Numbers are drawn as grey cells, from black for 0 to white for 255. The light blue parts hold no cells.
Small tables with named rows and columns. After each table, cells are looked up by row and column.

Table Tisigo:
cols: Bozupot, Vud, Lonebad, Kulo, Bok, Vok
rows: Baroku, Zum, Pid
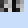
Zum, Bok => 162
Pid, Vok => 197
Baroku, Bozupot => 56
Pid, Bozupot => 106
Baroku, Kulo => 11
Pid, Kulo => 11
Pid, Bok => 29

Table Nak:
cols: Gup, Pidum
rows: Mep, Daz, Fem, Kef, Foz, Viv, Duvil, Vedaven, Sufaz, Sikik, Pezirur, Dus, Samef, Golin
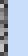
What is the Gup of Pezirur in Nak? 166
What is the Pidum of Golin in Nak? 108
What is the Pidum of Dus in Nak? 49
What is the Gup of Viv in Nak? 93
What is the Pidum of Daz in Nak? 46
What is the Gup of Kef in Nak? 144
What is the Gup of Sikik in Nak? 64
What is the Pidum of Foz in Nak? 114
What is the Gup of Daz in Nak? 196
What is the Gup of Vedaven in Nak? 163
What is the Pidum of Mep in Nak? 118

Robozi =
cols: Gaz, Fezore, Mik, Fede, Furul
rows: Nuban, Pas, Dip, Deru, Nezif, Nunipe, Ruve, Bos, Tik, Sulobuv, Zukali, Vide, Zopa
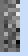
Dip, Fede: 146
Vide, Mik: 83
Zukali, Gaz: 109
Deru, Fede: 103
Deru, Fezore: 186
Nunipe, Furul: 177
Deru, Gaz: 107
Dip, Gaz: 113

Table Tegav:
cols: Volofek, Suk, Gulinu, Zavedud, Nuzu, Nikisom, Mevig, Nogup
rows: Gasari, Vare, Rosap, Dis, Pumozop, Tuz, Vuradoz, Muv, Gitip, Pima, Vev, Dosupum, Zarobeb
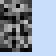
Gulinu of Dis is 121
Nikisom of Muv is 21
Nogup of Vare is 60
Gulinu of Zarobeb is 16
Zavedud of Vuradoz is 136
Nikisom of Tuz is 136
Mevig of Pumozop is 49
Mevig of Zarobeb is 3
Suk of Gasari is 74

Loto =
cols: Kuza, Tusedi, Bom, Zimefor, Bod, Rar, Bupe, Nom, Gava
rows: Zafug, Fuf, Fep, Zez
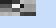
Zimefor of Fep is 88
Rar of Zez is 69
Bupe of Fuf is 154
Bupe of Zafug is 177
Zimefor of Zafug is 62
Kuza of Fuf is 85
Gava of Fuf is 154
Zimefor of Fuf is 240
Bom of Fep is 134
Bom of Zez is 175
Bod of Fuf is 242

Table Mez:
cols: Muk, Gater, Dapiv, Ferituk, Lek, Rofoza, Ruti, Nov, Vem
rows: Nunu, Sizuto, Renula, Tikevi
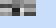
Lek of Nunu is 128
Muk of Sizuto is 71
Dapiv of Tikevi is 144
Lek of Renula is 30
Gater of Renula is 199
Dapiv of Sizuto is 71
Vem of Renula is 167
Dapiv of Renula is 193
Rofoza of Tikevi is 195
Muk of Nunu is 174
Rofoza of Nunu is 143
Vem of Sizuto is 117
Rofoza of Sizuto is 143

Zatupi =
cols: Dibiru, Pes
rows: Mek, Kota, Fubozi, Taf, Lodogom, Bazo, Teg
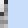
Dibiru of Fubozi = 212
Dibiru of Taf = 63
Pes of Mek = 43
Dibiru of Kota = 224
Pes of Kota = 150
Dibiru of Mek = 236
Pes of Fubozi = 136
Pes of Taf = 156
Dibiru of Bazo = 143
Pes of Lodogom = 190
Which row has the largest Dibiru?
Mek

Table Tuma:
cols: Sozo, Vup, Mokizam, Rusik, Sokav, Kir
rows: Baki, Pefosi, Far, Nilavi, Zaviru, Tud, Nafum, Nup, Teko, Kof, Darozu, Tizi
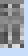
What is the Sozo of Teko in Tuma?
91
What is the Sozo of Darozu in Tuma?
95
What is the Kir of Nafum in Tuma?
166
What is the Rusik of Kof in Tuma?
100
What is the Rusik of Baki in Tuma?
136
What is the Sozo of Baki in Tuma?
136
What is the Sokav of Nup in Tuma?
104
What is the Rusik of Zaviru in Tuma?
129
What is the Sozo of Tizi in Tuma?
183
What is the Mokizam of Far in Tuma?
160
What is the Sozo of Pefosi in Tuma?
89
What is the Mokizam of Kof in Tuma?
198
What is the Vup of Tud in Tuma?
144
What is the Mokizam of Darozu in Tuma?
159
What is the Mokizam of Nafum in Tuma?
153
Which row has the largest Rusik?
Tizi

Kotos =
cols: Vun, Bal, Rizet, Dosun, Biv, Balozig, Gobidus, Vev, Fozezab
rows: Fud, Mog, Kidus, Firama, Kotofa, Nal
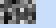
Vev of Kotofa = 142
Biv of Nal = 73
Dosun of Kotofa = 162
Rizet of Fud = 63
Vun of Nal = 150
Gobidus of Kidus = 62
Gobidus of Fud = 158
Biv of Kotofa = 80
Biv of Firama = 57
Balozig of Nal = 220
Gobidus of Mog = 110
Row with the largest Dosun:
Kotofa

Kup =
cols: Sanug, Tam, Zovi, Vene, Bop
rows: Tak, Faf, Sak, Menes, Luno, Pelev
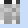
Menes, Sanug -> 196
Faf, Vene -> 202
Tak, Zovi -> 37
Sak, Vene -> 151
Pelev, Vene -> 229
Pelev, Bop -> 136
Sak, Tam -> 199
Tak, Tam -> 37

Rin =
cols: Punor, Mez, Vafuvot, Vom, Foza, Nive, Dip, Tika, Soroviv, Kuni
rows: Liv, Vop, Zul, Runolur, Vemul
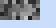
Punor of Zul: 108
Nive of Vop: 83
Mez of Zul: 50
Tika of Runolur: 156
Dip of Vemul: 195
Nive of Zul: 126
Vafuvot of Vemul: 85
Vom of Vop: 111
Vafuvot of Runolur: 91
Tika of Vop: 151
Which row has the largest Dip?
Vemul

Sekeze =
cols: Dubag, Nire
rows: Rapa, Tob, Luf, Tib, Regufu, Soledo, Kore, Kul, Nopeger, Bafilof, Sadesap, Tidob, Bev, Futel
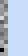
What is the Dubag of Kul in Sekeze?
136
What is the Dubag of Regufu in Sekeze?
213
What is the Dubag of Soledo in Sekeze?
94
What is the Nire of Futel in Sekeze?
168
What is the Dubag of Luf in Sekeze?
151
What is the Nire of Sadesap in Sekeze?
108
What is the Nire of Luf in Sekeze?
138
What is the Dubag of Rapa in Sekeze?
127

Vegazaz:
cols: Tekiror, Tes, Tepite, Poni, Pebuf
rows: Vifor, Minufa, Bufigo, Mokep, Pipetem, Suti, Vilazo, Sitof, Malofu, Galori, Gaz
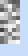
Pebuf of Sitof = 161
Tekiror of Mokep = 239
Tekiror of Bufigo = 88
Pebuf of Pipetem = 99
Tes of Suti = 116
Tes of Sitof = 135
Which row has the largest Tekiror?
Mokep

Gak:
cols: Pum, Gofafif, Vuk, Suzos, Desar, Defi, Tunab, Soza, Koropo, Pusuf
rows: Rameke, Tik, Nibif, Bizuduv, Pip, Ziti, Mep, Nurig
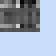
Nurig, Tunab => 85
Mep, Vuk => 142
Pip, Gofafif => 86
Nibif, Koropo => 84
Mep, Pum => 158
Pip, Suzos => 84
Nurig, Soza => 84
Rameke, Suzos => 60

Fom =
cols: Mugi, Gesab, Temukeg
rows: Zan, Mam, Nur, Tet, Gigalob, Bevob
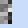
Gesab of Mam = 105
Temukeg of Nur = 231
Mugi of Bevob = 144
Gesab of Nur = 139
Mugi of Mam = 114
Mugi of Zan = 153
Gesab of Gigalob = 125
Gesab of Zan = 163
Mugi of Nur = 109
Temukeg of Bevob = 26
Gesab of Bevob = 167
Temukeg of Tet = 44
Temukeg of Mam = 149
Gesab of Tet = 186
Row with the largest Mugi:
Tet

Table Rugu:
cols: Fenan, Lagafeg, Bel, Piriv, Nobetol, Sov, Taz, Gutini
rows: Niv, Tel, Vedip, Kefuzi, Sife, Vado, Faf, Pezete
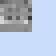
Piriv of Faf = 138
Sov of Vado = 168
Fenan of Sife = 205
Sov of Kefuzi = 146
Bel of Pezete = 140
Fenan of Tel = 146
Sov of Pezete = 141
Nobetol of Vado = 160
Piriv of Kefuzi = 143
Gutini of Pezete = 146
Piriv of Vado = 163
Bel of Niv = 128
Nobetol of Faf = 144
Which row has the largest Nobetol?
Vado

